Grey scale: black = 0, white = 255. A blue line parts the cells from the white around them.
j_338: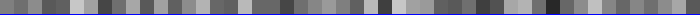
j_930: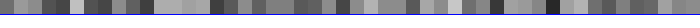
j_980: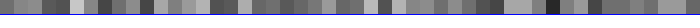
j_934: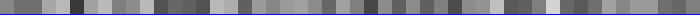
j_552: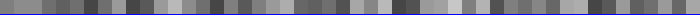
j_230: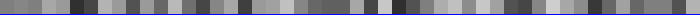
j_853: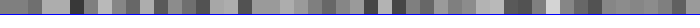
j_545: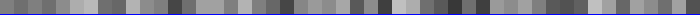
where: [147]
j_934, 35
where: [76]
j_934, 33
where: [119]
j_980, 23
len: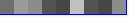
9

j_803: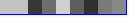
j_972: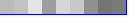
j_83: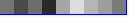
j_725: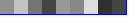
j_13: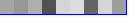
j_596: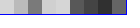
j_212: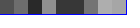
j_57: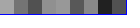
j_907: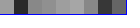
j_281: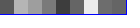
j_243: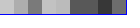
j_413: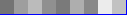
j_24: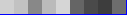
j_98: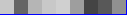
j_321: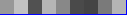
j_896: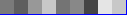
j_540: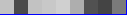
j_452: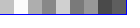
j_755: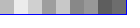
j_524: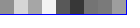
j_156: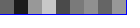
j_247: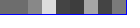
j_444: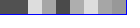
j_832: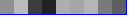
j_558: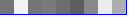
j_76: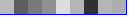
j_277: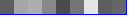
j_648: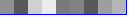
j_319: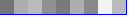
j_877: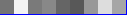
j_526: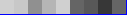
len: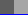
2
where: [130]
j_648, 6
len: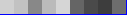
9
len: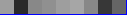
9

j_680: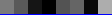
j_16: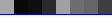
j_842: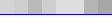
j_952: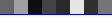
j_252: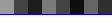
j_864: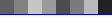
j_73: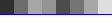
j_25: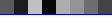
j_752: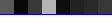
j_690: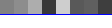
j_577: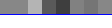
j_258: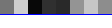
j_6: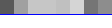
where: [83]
j_680, 5
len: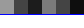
6
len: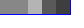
5

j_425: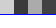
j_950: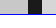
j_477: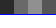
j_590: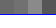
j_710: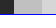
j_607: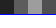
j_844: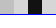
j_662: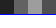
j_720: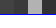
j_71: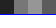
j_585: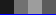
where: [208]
j_425, 1
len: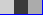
3
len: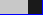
3
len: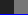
2
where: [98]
j_662, 2

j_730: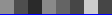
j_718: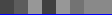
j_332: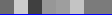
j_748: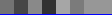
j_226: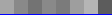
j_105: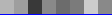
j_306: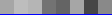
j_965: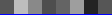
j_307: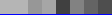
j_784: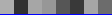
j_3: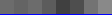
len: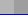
2
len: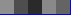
5
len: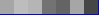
7
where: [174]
j_784, 1
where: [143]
j_730, 1
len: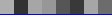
8
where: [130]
j_307, 6

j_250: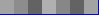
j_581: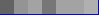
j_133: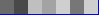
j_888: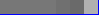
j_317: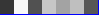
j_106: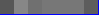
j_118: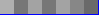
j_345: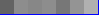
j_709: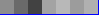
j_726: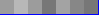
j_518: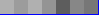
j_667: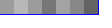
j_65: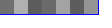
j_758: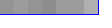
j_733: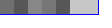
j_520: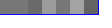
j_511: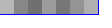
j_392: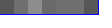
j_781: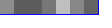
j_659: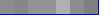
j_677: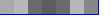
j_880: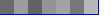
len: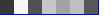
7
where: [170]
j_677, 1
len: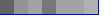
7
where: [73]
j_133, 2
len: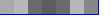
7
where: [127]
j_659, 7

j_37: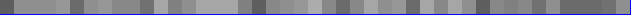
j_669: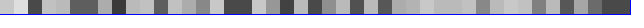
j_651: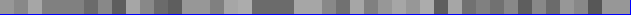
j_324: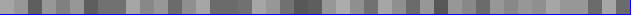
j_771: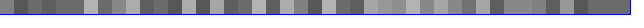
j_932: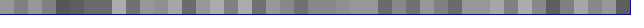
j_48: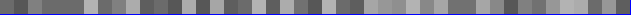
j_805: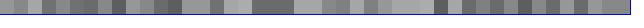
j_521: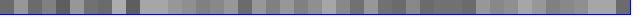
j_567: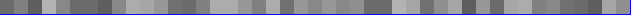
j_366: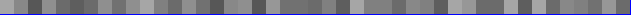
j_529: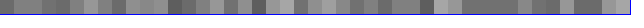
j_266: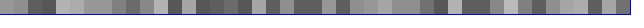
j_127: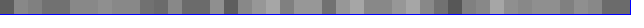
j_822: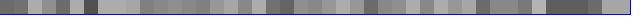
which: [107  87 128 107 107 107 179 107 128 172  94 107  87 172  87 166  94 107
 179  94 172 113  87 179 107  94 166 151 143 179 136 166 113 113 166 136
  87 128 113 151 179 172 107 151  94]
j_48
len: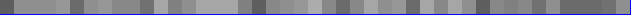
45
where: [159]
j_529, 24
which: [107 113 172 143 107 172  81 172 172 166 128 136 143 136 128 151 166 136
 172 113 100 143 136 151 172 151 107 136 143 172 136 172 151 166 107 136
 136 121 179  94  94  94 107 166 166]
j_822
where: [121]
j_822, 38
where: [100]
j_822, 21

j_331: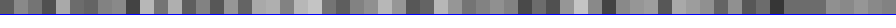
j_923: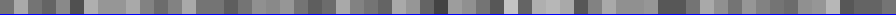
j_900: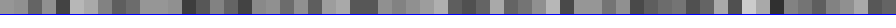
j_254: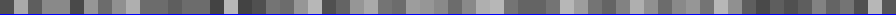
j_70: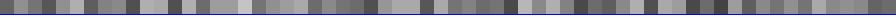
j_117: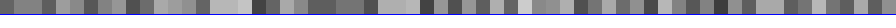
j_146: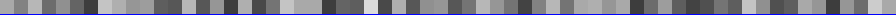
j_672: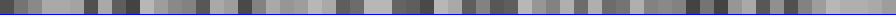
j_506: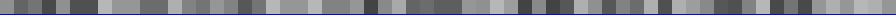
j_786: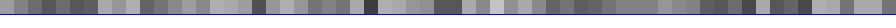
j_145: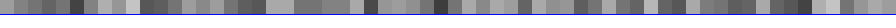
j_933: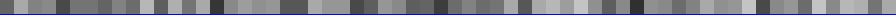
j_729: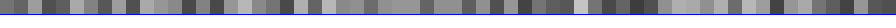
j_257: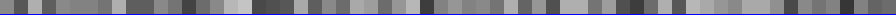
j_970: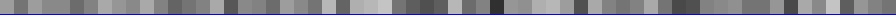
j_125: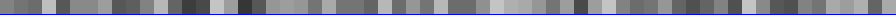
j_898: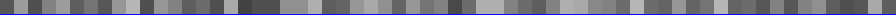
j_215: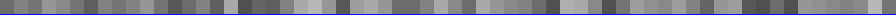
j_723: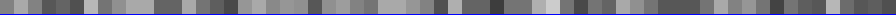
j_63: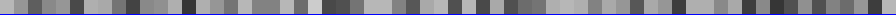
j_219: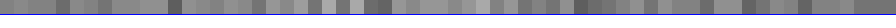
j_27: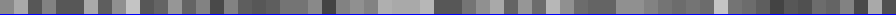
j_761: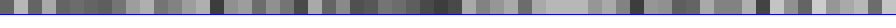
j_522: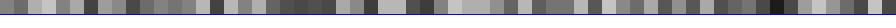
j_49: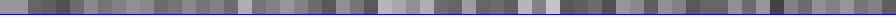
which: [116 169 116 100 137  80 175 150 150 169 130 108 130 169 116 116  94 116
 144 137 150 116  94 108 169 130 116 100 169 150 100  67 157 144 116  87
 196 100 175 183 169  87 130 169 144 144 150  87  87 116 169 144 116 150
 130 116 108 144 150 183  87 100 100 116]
j_923
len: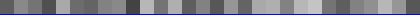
30
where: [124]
j_145, 51
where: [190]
j_125, 4
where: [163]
j_672, 6
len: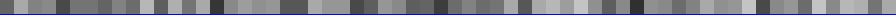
64

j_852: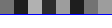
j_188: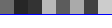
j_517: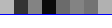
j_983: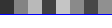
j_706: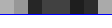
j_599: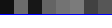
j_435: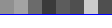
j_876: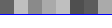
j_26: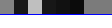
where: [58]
j_435, 4
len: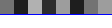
8
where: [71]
j_983, 7

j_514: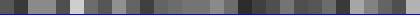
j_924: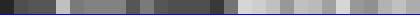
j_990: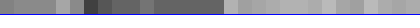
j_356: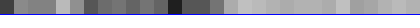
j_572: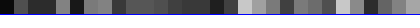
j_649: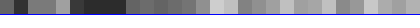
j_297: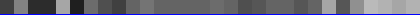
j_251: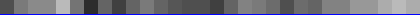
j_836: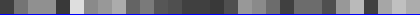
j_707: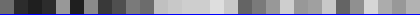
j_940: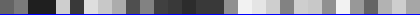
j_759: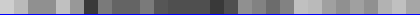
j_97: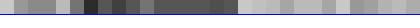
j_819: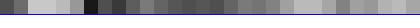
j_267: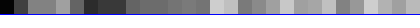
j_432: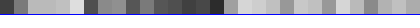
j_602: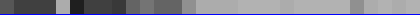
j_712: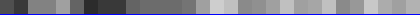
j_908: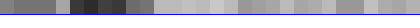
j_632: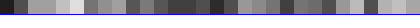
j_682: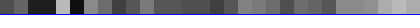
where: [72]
j_432, 15
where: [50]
j_649, 2
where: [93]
j_819, 10
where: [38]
j_924, 1
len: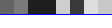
8
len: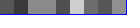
9
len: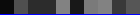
10

